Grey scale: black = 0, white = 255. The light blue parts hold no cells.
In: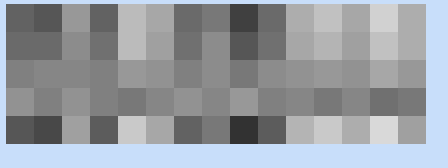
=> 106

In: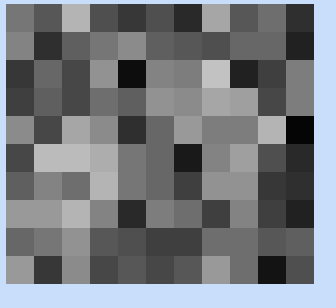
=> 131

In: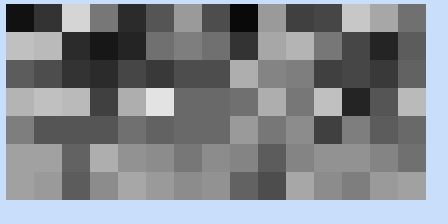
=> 192

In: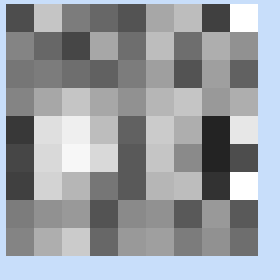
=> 132

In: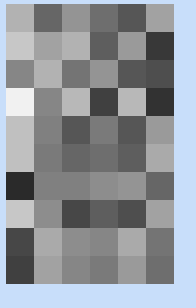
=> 199

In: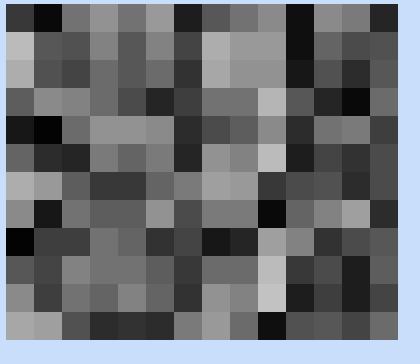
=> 187
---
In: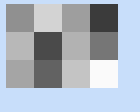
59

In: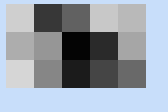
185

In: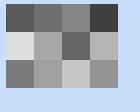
64

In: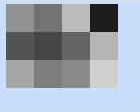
28

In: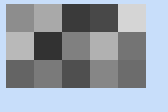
213

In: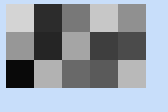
144
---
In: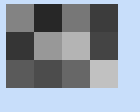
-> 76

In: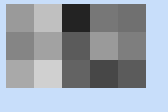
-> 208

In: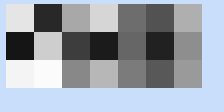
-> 251

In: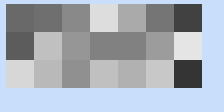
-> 185

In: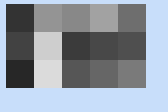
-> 219

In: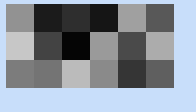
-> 116

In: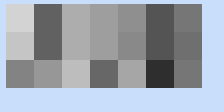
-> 151
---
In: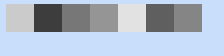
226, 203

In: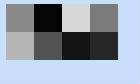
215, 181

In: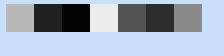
236, 184

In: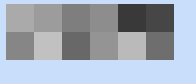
193, 186

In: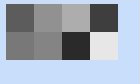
231, 173

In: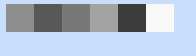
248, 163
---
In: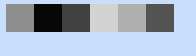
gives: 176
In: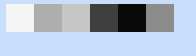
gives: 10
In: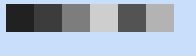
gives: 83
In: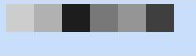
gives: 149
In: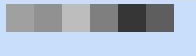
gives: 54
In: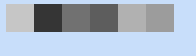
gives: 177
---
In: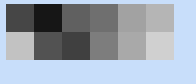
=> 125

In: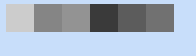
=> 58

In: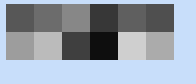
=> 14

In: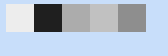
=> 172

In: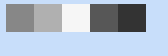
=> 246

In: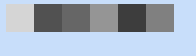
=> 149

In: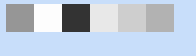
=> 232
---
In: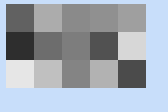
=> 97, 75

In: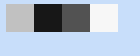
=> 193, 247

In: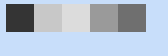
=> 52, 111

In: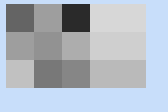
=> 100, 186

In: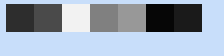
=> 45, 26

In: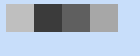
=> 191, 167

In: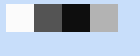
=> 251, 179

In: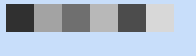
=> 48, 216
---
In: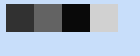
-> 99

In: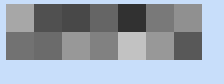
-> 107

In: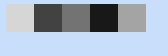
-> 66

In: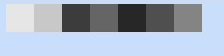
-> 200

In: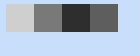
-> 121

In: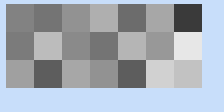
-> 93

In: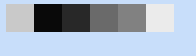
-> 9
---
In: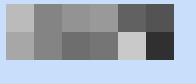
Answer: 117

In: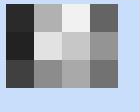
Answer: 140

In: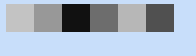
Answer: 109

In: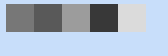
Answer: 156

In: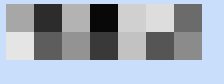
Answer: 194

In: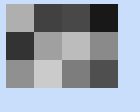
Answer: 203
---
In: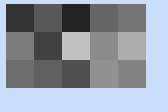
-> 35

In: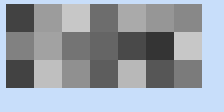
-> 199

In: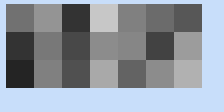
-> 51

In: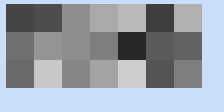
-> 142

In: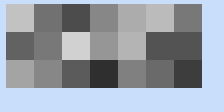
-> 76

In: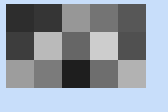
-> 151

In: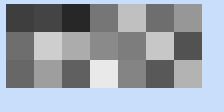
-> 39
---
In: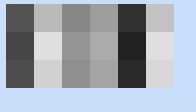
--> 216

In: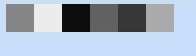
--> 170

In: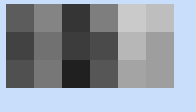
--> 158

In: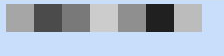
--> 188

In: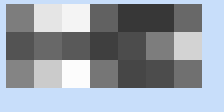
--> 112

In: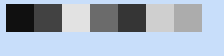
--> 172
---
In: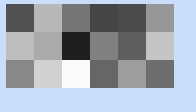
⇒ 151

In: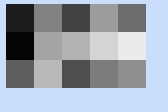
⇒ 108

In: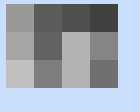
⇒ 65

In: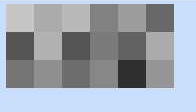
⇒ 104

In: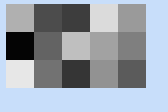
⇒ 154

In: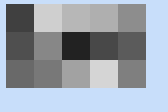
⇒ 141

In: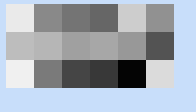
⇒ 145

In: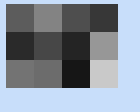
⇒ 55

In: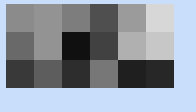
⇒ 215
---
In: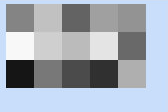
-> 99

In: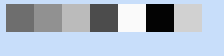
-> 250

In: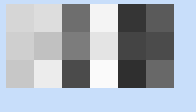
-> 244

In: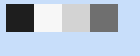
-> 247

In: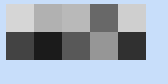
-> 185

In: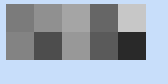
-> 165

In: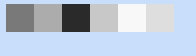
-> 200

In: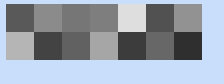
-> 222

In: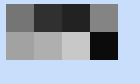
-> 48

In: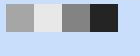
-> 232
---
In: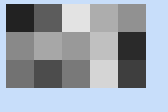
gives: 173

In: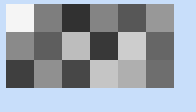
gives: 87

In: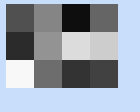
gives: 14

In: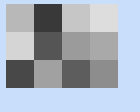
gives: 198

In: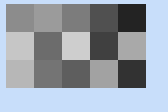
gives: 80

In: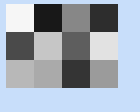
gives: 135

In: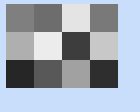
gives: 228
